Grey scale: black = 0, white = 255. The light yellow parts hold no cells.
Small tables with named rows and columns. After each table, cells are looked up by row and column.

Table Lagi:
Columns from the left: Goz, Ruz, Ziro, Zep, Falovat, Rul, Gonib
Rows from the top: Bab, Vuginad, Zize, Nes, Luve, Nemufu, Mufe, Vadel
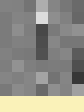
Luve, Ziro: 121
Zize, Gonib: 145
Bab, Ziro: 116
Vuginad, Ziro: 130
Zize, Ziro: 126
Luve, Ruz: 123
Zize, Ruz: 142
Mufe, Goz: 133
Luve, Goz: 129
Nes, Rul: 119
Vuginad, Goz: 123
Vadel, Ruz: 139
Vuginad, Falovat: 142
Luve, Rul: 134
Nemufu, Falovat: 124
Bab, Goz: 130
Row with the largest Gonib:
Vadel

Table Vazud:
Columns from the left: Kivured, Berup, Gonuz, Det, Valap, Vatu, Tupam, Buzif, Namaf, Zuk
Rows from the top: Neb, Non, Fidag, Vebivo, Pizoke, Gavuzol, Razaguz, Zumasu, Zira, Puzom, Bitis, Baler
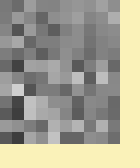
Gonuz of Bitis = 125
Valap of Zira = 142
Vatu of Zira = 140
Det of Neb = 132
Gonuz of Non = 135
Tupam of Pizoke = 129
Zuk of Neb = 142
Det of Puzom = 169
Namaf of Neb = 161
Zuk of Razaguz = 136
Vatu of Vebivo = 139
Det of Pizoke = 94
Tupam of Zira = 98
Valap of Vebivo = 126
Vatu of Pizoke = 143
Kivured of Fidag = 133
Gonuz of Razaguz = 109
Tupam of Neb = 150
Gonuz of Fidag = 154

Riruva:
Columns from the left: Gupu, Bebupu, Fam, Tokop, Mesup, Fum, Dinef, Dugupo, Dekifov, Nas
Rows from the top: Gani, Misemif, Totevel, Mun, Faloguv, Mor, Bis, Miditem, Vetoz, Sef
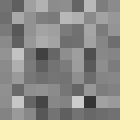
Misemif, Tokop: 126
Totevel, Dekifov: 123
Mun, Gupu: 138
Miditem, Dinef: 101
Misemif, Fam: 145
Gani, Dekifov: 125
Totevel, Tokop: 163
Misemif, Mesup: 122
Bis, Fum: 115
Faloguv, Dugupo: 79
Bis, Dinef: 143
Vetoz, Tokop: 69
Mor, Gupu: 139
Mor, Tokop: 95
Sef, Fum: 95
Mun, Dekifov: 134
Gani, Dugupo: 184
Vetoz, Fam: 101

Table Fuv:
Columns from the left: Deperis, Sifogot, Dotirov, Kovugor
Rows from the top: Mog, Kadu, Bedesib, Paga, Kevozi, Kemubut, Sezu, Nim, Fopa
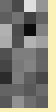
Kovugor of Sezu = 71
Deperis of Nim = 100
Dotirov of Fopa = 110
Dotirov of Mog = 223
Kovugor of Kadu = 99
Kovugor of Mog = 149
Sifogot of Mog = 73
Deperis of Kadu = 94
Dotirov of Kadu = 66
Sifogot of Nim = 102
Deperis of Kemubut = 69
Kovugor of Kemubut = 101
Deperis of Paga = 171
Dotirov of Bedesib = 12
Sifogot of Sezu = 125
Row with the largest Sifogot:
Fopa

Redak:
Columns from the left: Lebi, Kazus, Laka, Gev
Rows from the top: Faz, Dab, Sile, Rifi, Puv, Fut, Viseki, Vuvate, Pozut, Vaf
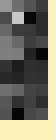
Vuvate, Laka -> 68
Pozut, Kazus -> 48
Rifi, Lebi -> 125
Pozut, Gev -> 45
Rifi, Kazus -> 104
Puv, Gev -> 7
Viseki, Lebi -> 40
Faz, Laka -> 83
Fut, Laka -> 47
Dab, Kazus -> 199
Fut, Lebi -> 50
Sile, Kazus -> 60
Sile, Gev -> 44
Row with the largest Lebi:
Faz

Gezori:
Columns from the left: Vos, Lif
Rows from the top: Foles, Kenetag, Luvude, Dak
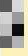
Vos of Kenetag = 211
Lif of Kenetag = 154
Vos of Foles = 89
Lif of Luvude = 12
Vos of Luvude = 190
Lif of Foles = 217
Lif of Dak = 178
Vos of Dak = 100

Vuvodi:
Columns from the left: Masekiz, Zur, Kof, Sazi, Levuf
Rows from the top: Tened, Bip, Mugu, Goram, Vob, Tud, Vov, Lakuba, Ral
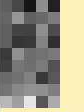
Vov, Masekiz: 106
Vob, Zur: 145
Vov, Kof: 129
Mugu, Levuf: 76
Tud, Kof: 111
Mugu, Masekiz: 96
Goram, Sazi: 131
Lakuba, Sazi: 143
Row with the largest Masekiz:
Ral

